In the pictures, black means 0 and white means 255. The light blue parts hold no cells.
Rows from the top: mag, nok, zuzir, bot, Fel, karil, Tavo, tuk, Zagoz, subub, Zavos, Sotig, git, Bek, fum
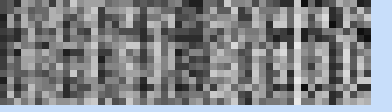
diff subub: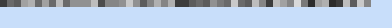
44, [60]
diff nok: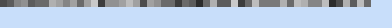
26, [92]
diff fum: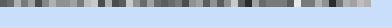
40, [133]
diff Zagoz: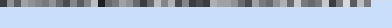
4, [161]
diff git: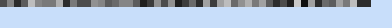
26, [44]
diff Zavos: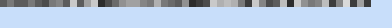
22, [189]

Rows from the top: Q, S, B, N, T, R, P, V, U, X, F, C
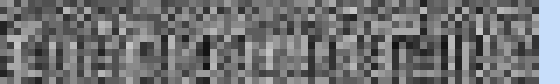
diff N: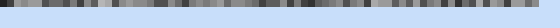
66, [122]
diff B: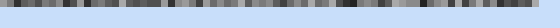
62, [122]
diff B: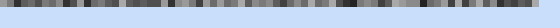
31, [138]
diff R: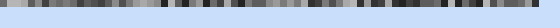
72, [107]
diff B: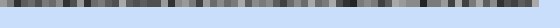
61, [107]
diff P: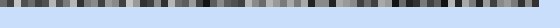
45, [154]
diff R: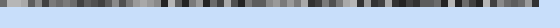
70, [80]

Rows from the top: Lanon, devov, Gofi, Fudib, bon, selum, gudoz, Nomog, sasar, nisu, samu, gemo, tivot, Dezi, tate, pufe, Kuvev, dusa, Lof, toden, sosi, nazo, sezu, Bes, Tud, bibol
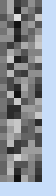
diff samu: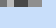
3, [59]
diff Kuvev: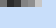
0, [100]
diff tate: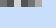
2, [199]

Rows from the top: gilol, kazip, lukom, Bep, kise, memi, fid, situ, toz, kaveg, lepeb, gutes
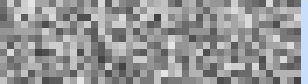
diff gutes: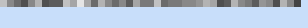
3, [92]
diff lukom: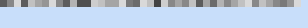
36, [149]
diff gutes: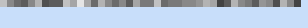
31, [79]
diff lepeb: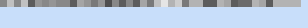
11, [179]
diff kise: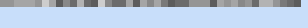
38, [165]

